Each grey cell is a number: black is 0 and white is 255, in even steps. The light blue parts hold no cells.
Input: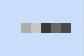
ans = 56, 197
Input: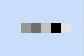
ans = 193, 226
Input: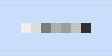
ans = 174, 240
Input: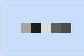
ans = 220, 220
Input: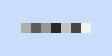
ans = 39, 242
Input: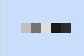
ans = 222, 222
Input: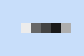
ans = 67, 236
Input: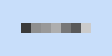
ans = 174, 203
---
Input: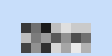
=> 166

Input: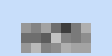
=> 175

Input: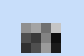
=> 79

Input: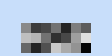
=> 171

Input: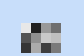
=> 171

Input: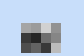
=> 99

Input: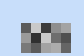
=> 163

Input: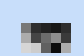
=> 97

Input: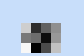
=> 2
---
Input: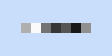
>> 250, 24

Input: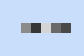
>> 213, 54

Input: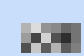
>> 220, 46

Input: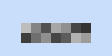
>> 189, 52

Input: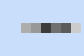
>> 204, 60

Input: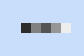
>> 237, 44

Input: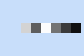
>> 252, 16

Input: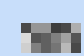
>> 218, 61
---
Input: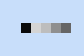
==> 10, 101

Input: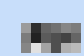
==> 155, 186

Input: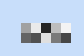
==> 161, 70

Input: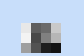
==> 232, 19

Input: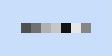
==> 80, 133

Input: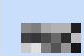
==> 138, 22
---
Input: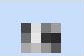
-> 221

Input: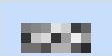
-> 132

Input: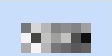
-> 214

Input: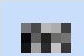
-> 74

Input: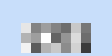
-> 131

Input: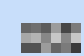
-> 111

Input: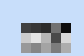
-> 55
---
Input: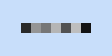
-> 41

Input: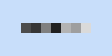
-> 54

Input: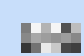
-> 63

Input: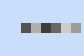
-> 83

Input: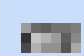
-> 73

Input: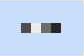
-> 77

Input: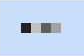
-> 94

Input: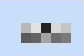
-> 91

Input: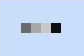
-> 107

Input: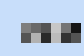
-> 42
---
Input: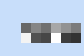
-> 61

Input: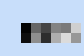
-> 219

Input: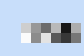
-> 55

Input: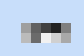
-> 208

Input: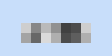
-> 94

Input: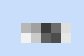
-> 77

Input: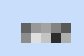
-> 44

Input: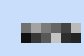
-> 46
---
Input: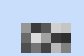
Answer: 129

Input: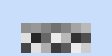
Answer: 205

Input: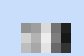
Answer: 51

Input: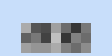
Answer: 140

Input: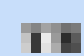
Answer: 79

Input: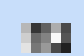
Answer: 33
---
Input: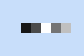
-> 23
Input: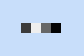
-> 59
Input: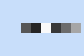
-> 86
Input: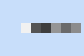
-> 241
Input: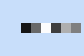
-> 21
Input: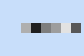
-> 175
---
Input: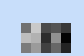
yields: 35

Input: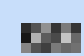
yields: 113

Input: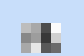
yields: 107

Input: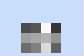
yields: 98

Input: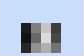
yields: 115

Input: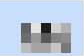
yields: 121

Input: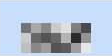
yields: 231

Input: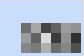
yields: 80
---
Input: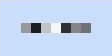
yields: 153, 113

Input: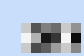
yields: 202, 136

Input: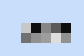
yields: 200, 145

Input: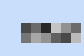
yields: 73, 186

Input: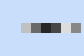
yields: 193, 135

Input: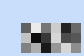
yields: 97, 142

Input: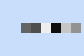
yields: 100, 146

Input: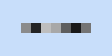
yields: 139, 116

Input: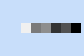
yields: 240, 0

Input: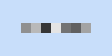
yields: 144, 163
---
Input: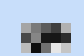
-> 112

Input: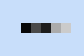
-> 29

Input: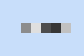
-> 77

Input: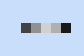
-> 209

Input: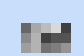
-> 114

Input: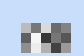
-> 177

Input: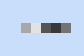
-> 84

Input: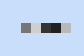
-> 52
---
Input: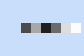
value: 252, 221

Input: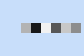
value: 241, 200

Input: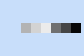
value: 235, 211

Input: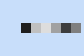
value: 221, 192

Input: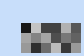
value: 196, 187

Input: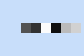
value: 251, 209
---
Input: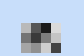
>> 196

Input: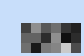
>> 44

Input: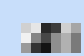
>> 122

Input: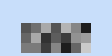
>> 157

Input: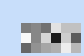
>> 91

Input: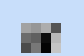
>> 185

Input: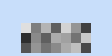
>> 200

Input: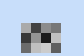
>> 192
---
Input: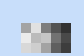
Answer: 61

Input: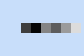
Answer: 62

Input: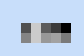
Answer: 59

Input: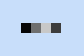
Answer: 60

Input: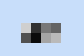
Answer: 49

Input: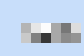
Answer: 119

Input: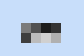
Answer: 52

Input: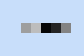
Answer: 36

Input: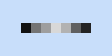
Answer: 35
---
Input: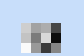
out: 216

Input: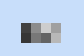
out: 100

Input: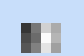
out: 251

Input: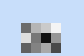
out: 18

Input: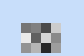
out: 213

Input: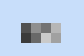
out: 202
